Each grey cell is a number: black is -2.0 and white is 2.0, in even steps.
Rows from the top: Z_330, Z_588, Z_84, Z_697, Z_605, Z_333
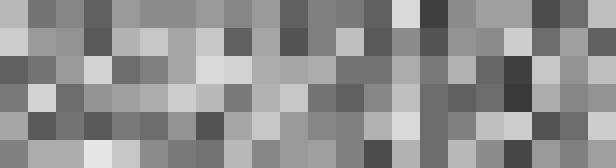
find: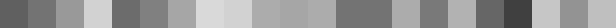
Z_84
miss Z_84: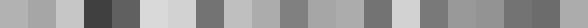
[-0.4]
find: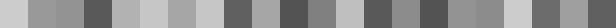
Z_588
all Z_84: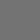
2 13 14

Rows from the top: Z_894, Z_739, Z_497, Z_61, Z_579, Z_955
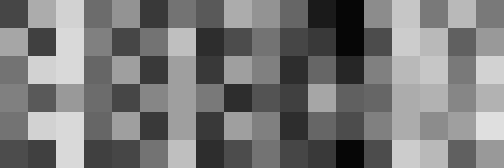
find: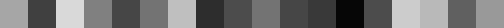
Z_739
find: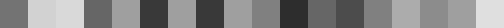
Z_579
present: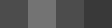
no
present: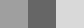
no
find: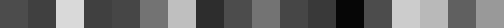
Z_955

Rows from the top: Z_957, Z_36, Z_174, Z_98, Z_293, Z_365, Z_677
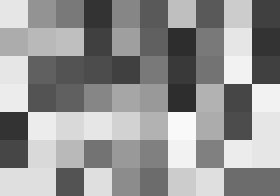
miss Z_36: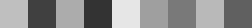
[-1.3]
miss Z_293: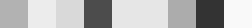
[1.3]
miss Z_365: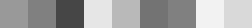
[1.7]
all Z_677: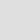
1 2 4 8
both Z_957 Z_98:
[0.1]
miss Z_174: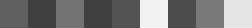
[-1.1]

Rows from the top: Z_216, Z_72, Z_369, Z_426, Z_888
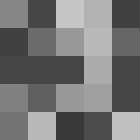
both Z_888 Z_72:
[0.9]
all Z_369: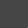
1 2 3 5
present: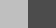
no
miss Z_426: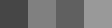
[0.5]
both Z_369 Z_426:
[-0.9]

